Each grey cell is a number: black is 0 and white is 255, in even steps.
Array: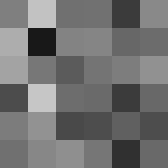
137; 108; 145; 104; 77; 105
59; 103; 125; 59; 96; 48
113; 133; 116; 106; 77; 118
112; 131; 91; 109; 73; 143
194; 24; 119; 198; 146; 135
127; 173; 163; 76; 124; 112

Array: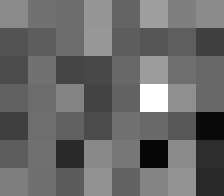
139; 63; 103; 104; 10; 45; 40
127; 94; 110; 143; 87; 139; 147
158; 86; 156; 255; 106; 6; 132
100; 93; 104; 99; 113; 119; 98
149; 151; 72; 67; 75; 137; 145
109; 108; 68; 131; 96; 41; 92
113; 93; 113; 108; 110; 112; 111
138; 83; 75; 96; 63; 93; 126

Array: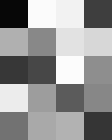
62; 215; 142; 135; 53
242; 226; 252; 91; 178
251; 136; 71; 157; 169
7; 176; 55; 236; 114

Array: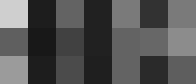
122; 140; 94
50; 103; 42
122; 99; 99
33; 33; 31
99; 65; 75
29; 24; 29
207; 95; 155

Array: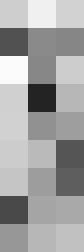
210; 134; 205; 183; 158; 85; 94; 169; 193
240; 138; 135; 35; 145; 186; 157; 165; 183
206; 81; 251; 208; 209; 204; 197; 73; 151

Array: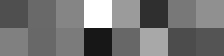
144; 84
120; 76
47; 168
155; 103
255; 23
133; 123
105; 104
79; 128

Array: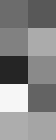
88; 171; 138; 99; 165
108; 129; 37; 246; 173

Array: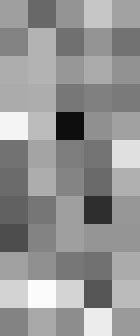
162; 114; 146; 122; 161; 224; 176; 151; 149; 171; 187; 154
198; 148; 170; 128; 144; 115; 106; 45; 149; 113; 85; 236
148; 112; 150; 119; 14; 125; 132; 159; 159; 119; 212; 141
104; 179; 179; 173; 188; 164; 173; 118; 131; 144; 251; 169
159; 130; 173; 170; 244; 114; 107; 97; 77; 160; 211; 131

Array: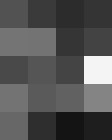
52; 67; 244; 132; 30
44; 53; 68; 97; 20
58; 115; 85; 90; 46
82; 116; 73; 115; 103
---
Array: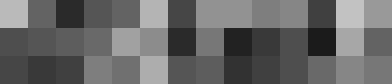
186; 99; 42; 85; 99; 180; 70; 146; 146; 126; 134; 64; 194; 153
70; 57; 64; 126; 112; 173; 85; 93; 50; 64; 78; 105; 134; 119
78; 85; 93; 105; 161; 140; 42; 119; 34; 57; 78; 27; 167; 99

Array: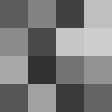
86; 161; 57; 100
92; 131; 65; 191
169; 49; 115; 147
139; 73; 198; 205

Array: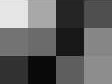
115; 107; 23; 134
229; 168; 37; 80
50; 10; 94; 140

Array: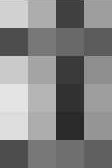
221; 173; 42; 150
227; 181; 50; 157
203; 165; 57; 142
209; 173; 65; 157
77; 120; 104; 91
77; 120; 112; 97

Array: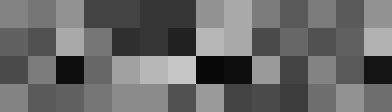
75; 124; 14; 103; 161; 183; 198; 8; 14; 154; 67; 131; 89; 20
131; 89; 97; 118; 139; 139; 81; 154; 67; 75; 60; 110; 146; 110
131; 118; 146; 67; 67; 54; 54; 146; 169; 124; 89; 124; 89; 146
97; 81; 169; 118; 47; 54; 33; 183; 169; 75; 103; 81; 97; 177

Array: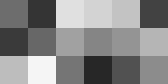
189; 245; 117; 39; 81; 140
58; 103; 161; 133; 148; 181
109; 52; 224; 211; 195; 66

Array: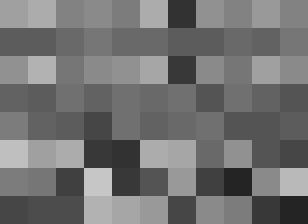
124; 118; 64; 198; 56; 84; 153; 64; 36; 138; 185
70; 76; 76; 178; 166; 153; 70; 138; 124; 56; 36
124; 98; 92; 70; 112; 98; 105; 112; 84; 84; 92
92; 92; 105; 118; 105; 105; 92; 92; 105; 98; 118
98; 92; 112; 98; 112; 105; 112; 84; 112; 98; 84
145; 178; 118; 138; 145; 166; 56; 138; 118; 160; 138
160; 172; 130; 138; 124; 172; 50; 145; 130; 153; 130
191; 160; 172; 56; 50; 172; 166; 105; 145; 84; 70
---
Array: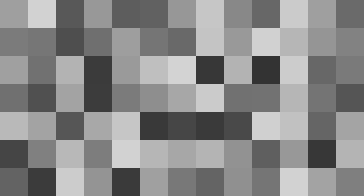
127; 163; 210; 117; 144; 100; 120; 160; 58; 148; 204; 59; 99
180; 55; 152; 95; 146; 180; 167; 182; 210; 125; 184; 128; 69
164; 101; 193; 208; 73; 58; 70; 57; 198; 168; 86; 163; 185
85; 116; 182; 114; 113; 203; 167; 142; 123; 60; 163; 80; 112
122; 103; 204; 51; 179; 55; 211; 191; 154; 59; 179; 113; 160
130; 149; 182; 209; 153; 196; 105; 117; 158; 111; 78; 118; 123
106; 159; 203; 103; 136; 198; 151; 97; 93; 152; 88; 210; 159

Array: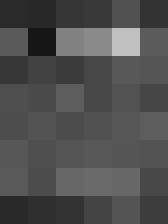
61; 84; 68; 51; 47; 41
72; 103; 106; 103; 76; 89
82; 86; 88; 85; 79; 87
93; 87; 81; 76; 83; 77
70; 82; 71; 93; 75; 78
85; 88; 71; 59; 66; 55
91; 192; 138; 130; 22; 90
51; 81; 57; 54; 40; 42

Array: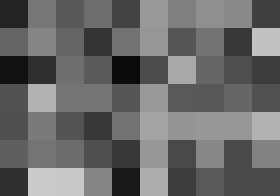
74; 74; 89; 61; 174; 24; 133; 199; 203; 48
130; 73; 135; 73; 151; 56; 79; 108; 116; 95
178; 150; 151; 149; 164; 114; 57; 83; 122; 79
80; 102; 88; 89; 152; 86; 117; 116; 178; 81
60; 78; 102; 169; 76; 11; 90; 111; 48; 17
194; 56; 115; 86; 150; 114; 52; 101; 133; 100
64; 138; 143; 127; 153; 67; 109; 88; 119; 35

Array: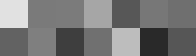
86; 41; 189; 112; 62; 127; 98
111; 119; 87; 166; 123; 122; 225

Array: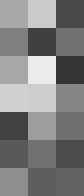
99; 94; 142
75; 113; 89
111; 157; 65
133; 205; 209
52; 235; 167
114; 64; 127
74; 202; 169

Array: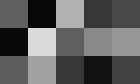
66; 18; 55; 161; 93
151; 137; 96; 218; 9
72; 55; 177; 7; 96
